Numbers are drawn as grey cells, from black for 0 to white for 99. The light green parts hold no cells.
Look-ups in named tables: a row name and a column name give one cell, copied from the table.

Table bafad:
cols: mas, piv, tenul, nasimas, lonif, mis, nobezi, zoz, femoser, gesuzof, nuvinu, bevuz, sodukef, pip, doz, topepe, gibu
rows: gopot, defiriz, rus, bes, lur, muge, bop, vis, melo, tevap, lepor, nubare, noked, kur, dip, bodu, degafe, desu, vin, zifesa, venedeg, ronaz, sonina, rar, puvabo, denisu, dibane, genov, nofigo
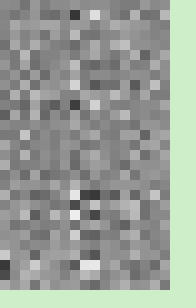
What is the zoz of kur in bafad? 48
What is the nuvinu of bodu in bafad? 55
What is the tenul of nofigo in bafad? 65
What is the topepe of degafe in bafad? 56
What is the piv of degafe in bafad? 47
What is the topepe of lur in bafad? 54
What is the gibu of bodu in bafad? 64
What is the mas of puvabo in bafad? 60
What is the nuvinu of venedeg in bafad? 56
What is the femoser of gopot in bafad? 54
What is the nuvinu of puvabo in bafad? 58
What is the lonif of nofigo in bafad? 66
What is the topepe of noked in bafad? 58
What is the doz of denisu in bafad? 57
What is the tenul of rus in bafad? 59
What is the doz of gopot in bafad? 59
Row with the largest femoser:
dibane

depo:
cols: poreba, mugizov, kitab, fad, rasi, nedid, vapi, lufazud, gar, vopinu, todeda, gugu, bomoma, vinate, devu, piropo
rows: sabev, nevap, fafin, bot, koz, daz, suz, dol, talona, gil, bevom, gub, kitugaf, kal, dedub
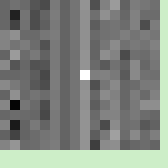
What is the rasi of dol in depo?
28
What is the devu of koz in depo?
45
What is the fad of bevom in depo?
41
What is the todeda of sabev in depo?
50
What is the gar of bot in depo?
56
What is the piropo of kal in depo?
49
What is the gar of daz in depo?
57
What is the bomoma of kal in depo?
42
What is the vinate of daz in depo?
43
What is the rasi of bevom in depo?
30
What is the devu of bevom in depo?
55
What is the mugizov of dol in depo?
40
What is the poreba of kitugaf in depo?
51
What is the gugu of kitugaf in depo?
54
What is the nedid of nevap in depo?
48
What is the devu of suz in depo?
40
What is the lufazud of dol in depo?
45
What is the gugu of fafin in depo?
45
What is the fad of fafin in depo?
30
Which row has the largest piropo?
bevom

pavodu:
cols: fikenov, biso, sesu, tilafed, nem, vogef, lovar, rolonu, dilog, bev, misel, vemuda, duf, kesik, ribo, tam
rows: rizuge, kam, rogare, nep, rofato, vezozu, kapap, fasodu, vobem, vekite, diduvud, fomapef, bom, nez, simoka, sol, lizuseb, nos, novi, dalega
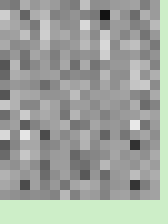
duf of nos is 61
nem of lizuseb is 38
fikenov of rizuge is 51
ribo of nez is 64
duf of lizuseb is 60
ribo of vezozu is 50
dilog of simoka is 69
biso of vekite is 69
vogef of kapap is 51
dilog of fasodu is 52
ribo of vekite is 49
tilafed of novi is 62
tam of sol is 66
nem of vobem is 42
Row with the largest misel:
rofato

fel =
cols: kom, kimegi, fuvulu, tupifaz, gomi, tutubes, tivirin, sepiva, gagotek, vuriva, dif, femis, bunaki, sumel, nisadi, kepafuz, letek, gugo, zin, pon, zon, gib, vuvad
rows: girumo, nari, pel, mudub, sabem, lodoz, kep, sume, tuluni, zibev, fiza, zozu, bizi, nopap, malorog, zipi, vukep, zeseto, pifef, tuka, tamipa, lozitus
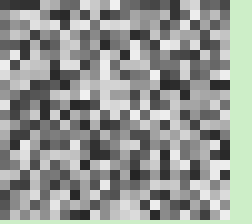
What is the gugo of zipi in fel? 91
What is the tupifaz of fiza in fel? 55
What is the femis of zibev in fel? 61
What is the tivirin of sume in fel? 32
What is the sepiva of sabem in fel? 80
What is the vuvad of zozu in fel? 87
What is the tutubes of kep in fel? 22
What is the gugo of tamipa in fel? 32
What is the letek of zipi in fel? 16
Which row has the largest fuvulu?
malorog

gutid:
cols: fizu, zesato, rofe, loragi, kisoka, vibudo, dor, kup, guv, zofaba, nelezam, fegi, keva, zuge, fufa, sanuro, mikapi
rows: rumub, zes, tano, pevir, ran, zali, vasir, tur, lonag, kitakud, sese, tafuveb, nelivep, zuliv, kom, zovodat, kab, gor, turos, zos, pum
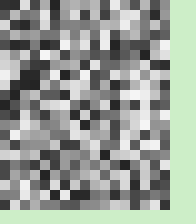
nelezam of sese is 84
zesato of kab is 48
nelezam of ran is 92
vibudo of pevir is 46
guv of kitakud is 64
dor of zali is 26
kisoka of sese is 79
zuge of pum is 27
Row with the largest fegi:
rumub

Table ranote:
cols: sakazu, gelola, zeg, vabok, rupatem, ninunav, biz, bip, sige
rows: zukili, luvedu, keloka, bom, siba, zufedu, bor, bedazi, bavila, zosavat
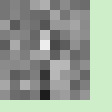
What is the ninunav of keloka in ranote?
59
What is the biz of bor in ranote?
71
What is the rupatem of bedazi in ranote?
20
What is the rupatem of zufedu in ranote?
65
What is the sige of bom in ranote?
55
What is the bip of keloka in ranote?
64
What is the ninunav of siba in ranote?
28
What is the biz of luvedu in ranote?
46
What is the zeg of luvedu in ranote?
46
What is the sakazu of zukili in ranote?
46
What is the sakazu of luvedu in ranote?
46
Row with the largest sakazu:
bavila

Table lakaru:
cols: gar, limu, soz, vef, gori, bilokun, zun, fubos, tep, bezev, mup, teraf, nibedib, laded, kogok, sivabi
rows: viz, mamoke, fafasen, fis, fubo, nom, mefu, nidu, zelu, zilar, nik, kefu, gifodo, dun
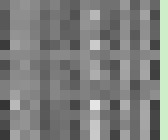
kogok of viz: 54
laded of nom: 46
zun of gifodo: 44
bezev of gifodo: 77
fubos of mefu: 44
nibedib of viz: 59
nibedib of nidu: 63
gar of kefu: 37
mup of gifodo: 51
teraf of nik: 27
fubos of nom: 50
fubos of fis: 38
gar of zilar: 49
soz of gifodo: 57
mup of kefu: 43
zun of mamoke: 42
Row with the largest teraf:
nom

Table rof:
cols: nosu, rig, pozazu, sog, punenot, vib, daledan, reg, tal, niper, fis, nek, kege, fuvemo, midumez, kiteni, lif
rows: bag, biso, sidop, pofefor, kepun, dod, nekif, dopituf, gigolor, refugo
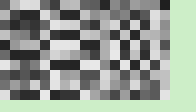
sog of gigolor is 81
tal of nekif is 89
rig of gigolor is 61
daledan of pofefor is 15
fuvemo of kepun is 85
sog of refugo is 18
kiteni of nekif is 24
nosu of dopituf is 36
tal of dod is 47
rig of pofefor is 53
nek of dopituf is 66
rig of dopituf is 25
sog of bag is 85
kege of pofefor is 77
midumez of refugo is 40
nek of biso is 43
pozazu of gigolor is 44
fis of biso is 63
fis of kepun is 68
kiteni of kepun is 81

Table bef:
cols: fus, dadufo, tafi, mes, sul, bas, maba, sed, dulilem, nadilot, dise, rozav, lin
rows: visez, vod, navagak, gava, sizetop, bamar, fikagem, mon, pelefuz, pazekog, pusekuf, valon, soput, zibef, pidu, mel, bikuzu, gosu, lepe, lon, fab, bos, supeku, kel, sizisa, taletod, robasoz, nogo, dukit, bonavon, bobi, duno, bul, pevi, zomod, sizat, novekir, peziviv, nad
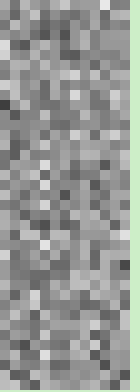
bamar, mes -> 69
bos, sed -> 71
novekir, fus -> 39
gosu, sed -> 39
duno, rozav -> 43
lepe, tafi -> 55
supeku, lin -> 64
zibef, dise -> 70
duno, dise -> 39
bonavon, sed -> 56
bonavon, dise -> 65
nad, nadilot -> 70

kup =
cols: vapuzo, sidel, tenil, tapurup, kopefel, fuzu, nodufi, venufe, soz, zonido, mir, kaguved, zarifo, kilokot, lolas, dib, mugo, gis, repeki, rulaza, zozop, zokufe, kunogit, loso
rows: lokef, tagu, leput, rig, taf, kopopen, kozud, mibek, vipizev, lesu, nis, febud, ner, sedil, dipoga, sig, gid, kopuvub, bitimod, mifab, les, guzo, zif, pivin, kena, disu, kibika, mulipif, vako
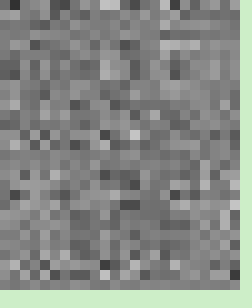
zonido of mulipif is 48
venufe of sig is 48
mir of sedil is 28
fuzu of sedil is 58
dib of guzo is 43
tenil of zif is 44
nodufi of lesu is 50
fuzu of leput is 47
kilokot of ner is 51
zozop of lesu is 53
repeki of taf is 63
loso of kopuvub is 61
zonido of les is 51
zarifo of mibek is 53
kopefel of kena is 56
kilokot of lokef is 29

